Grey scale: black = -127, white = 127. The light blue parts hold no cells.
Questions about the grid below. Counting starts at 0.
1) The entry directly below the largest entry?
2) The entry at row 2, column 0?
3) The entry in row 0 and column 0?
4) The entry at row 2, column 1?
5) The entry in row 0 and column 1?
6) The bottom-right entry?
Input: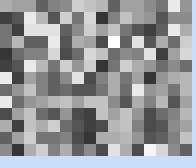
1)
-19
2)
-10
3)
45
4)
-63
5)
33
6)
-30

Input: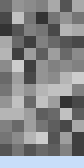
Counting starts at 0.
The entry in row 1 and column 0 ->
-55
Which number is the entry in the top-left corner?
-22
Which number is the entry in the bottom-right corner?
-64
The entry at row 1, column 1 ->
65
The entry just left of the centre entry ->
-55
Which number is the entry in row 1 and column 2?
-10
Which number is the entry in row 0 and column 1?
20
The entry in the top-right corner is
41
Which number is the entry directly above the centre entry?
20
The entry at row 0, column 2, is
11
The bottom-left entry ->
-43
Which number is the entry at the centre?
20
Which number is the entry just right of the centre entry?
11

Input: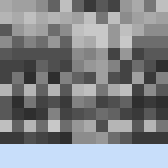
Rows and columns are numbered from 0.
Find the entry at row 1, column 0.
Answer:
53
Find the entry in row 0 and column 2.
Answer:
32
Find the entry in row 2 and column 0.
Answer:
-39
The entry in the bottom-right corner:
-70
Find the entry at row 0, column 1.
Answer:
32
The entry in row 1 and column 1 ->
42
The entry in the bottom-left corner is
-70
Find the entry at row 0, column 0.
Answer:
42
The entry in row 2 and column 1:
23
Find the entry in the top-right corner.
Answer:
63
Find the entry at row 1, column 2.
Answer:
63

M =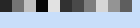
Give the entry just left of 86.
-2
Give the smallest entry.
-120
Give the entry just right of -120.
98

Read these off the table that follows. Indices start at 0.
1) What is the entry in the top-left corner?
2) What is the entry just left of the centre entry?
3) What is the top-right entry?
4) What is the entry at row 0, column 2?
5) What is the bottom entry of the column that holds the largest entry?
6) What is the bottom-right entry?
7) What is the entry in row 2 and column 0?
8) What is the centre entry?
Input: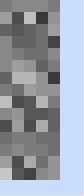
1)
-4
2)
-16
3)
-4
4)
8
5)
71
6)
20
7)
-28
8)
30

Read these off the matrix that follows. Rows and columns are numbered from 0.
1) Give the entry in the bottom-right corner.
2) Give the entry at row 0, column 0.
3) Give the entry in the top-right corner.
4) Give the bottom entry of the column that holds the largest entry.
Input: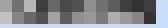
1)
-77
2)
34
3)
-65
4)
65

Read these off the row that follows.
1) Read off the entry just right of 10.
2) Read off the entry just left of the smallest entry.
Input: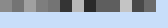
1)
-11
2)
56
